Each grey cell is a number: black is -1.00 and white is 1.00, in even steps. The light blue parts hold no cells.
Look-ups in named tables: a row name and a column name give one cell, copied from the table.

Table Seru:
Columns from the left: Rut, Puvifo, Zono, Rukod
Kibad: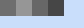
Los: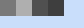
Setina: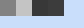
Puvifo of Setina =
0.54
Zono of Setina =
-0.56
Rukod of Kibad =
-0.45
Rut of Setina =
0.02
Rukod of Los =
-0.51
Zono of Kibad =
-0.19
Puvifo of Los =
0.37
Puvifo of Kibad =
0.18
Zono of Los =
-0.37
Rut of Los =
-0.05
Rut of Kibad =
-0.14
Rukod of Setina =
-0.53

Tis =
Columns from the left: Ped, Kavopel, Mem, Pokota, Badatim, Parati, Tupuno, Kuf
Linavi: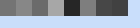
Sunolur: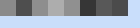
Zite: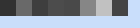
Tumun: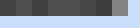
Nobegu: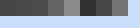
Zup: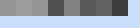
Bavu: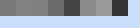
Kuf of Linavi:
-0.49
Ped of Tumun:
-0.48
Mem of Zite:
-0.51
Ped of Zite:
-0.61
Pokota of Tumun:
-0.38
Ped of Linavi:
-0.09
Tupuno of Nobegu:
-0.44
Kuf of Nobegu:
-0.09
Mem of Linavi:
-0.16
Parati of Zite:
0.05
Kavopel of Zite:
-0.18
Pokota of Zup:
-0.37
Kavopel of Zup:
0.23
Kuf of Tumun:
0.03
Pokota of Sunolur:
0.36
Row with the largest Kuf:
Tumun

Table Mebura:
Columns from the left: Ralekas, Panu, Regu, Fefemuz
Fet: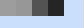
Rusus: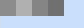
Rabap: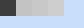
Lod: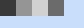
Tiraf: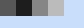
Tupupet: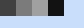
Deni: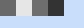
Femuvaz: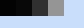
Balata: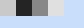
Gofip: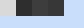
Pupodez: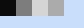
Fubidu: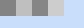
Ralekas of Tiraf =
-0.32
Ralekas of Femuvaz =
-0.98
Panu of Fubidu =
0.50
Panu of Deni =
0.80
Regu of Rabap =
0.57
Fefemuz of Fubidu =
0.61
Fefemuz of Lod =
-0.15
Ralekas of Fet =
0.22
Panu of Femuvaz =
-0.94
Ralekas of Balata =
0.58

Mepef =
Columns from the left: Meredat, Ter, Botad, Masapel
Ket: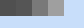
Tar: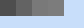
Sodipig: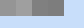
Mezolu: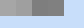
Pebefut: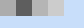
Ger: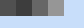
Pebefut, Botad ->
0.42
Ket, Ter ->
-0.33
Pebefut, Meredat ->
0.35
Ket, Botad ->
-0.05
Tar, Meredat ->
-0.39
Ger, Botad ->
-0.20
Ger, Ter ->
-0.52
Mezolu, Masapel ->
0.00
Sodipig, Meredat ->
0.17
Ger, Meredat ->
-0.37
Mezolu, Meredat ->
0.30
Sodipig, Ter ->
0.25
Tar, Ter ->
-0.22
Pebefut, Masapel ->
0.60
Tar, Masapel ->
-0.03
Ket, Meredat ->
-0.37
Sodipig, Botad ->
0.00
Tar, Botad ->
-0.05
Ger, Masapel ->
0.18
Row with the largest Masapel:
Pebefut

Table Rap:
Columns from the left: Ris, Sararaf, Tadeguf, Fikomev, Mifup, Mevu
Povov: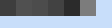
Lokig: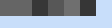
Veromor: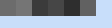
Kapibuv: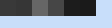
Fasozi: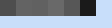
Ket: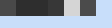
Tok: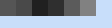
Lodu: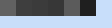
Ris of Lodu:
-0.24
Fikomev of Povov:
-0.48
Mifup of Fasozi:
-0.32
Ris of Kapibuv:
-0.55
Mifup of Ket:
0.67
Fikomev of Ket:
-0.57
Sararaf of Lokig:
-0.21
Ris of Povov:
-0.51
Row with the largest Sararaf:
Veromor

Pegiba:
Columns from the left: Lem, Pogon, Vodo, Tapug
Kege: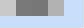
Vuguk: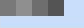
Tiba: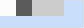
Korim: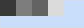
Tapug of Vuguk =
-0.34
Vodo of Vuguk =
-0.14
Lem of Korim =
-0.56
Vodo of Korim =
-0.22
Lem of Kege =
0.58
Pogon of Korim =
-0.02
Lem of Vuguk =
-0.05
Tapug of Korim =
0.72
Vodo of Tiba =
0.60
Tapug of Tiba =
0.60
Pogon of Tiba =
-0.29

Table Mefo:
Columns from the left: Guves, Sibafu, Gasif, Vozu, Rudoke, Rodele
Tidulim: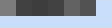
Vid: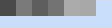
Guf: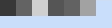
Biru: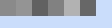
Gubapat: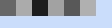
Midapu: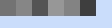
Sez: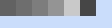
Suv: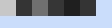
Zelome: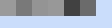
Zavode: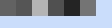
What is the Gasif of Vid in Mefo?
-0.26
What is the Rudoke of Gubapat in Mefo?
-0.31
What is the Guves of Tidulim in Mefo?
-0.03
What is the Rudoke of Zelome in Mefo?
-0.49
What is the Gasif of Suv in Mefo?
-0.12
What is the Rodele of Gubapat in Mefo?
0.38

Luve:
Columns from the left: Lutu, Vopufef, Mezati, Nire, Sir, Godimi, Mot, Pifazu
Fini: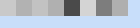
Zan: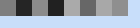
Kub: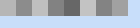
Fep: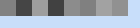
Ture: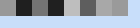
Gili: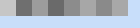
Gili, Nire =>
-0.17
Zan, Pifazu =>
0.12
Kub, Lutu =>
0.43
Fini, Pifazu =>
0.37
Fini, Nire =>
0.38
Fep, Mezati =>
0.24
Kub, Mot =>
0.03
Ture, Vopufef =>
-0.76
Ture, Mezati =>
-0.09
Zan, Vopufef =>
-0.71
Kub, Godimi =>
0.53
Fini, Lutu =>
0.58
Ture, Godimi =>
-0.26
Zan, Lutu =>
-0.01
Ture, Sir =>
0.49
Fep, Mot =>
0.27
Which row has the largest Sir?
Ture

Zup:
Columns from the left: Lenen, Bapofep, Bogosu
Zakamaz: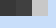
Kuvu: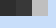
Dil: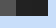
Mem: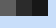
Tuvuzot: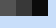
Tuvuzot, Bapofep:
-0.56
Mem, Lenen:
-0.26
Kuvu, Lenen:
-0.64
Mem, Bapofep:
-0.66
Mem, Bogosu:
-0.82
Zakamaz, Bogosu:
0.57
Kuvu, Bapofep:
-0.56

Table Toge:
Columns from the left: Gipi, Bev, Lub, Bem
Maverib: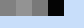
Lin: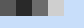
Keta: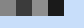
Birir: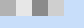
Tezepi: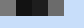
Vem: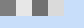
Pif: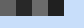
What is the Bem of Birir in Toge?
0.62
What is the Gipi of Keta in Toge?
0.04
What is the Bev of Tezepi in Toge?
-0.86
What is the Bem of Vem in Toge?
0.71
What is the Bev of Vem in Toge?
0.81
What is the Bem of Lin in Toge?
0.62
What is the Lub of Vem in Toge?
-0.11
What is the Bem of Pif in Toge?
-0.75
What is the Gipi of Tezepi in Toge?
-0.06
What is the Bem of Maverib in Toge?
-0.97
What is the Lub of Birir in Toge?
0.09
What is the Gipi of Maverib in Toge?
0.01

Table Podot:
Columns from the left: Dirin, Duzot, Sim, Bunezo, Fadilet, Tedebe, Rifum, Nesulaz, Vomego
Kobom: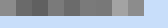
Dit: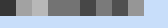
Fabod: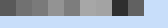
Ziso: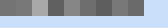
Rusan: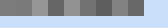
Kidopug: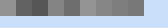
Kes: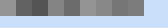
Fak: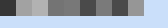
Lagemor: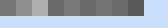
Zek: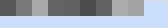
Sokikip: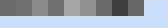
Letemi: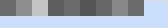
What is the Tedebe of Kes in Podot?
0.15
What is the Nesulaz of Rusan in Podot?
0.01
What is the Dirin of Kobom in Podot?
0.09
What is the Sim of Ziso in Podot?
0.31
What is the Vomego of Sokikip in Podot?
-0.19
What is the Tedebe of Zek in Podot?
-0.40

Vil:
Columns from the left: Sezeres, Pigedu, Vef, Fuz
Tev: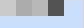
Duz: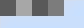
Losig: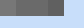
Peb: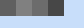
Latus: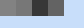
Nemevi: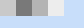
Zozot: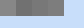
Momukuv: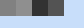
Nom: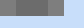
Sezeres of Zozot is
0.06
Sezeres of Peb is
-0.25
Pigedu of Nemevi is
-0.05
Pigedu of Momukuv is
0.12
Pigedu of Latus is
-0.07
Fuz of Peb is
-0.44
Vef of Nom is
-0.15
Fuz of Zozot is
-0.02
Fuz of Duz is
-0.03
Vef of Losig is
-0.17
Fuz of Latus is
-0.22
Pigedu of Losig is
-0.17
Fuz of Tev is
-0.35
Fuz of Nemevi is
0.86
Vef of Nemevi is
0.41
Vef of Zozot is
-0.06
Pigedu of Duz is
0.31
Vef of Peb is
-0.15
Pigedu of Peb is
0.00
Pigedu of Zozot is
-0.11
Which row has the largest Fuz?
Nemevi

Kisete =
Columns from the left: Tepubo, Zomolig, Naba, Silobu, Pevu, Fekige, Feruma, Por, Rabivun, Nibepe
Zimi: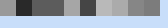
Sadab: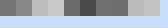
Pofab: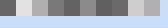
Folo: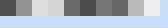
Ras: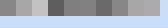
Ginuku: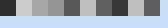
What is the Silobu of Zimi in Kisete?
-0.28
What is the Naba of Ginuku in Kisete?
0.30
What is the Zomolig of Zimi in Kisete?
-0.68
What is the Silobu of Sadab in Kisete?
0.58
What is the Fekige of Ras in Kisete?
0.02
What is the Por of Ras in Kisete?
0.06
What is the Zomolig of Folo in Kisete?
0.15
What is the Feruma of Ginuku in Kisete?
-0.25
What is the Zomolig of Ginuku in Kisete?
0.59
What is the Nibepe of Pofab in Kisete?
0.38
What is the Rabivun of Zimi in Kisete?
0.05
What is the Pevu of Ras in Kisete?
-0.01
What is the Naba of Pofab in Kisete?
0.37
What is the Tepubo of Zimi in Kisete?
0.20
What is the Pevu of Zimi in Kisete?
0.30
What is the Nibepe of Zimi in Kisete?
-0.03
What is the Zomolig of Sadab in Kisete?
0.07

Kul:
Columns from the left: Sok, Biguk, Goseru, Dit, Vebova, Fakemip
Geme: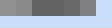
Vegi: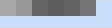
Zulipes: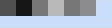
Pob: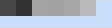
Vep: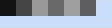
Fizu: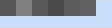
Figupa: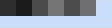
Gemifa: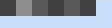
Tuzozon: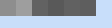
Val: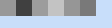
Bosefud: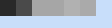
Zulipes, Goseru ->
-0.07
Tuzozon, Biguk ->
0.24
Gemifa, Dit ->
-0.50
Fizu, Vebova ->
-0.28
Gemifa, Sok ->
-0.48
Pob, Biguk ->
-0.61
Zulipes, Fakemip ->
0.10
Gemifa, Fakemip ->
-0.49
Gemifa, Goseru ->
-0.30
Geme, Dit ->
-0.22
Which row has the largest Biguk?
Tuzozon

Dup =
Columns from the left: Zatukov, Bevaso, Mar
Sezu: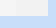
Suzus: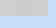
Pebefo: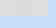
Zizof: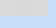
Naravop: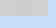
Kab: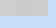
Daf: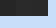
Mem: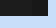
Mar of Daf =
-0.68
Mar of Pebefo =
0.75
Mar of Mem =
-0.81
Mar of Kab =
0.61
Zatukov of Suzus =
0.63
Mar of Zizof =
0.71
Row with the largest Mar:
Sezu

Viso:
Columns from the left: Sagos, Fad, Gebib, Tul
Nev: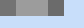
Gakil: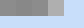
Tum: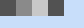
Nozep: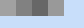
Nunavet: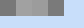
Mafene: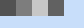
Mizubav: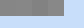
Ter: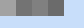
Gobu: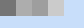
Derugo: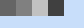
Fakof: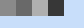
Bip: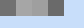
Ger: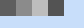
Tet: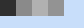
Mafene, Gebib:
0.56
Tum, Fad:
0.08
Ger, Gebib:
0.48
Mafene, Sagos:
-0.36
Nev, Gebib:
0.22
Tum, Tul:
-0.36
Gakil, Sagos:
0.10
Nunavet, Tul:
-0.04
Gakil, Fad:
0.07
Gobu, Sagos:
-0.08
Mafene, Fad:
-0.02
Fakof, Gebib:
0.37
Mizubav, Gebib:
0.02
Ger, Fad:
0.09
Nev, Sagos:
-0.10
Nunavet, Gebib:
0.22

